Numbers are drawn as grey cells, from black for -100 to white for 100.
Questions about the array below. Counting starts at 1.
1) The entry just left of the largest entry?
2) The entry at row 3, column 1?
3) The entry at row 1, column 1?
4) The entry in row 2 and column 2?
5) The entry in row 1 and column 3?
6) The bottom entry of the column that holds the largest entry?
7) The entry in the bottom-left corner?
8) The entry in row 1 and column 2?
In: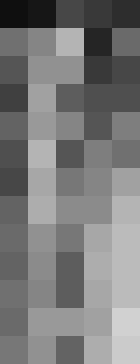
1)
26
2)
-33
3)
-88
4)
4
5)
-44
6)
59
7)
-7
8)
-83

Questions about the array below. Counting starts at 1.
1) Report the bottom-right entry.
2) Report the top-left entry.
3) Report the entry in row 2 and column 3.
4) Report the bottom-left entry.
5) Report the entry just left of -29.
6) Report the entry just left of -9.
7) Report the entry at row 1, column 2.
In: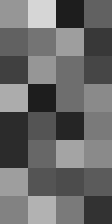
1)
-61
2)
18
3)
24
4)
2
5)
-40
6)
-24
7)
68

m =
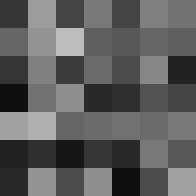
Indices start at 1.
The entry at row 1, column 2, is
22
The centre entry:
-68
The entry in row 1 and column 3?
-47
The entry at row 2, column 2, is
16
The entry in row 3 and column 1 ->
-58
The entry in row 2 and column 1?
-21
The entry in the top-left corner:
-58
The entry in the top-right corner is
-11
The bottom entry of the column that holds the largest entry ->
-41
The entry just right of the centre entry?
-63
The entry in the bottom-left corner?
-68
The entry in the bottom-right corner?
27
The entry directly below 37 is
-63
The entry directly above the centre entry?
-16

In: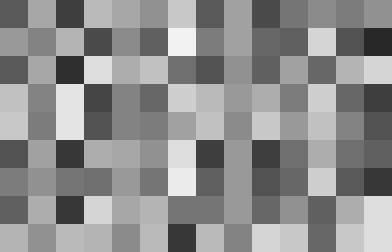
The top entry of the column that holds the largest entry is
57
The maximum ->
90
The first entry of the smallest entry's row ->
20
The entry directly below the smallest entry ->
67
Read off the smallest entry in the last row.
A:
-57
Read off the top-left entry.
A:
-30
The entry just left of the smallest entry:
-36
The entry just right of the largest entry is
-3
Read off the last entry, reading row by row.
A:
73
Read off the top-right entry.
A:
14
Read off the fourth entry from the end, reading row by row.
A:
57
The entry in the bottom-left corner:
41
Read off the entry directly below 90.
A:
-13
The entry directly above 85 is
73
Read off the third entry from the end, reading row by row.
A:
-19
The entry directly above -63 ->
41
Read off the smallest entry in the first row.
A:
-51
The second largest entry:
85
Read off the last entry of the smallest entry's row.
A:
-69
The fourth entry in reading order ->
46
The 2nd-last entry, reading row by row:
57

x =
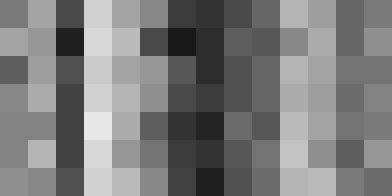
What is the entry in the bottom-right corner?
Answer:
-15
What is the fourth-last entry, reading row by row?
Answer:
41
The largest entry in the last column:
18
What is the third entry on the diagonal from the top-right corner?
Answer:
29
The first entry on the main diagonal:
-4
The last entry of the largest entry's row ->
-4
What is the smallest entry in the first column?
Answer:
-26
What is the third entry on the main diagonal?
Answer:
-37
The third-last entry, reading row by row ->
47
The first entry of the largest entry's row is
2
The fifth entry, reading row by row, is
29
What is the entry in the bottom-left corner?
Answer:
12
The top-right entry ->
-4
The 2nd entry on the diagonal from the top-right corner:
-20
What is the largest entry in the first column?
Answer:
29
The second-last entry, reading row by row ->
-4
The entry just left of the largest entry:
-48
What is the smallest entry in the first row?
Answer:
-59
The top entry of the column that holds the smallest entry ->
-53
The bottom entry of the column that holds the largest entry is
64
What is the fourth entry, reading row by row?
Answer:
64
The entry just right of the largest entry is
35
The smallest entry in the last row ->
-76

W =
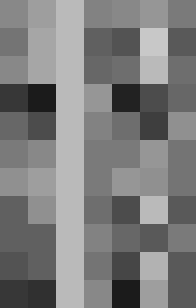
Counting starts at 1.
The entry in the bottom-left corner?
-57
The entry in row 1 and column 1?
7
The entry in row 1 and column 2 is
24
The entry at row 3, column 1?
7
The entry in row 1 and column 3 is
46
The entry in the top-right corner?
-4
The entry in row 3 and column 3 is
46
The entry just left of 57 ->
-35
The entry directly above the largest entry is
18
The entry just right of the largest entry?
-30
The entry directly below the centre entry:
-4
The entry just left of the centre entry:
46
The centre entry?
-4
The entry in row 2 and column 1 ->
-9
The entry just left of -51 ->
-14
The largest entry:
57
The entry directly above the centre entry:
2
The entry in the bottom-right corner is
-30
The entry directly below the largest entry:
46
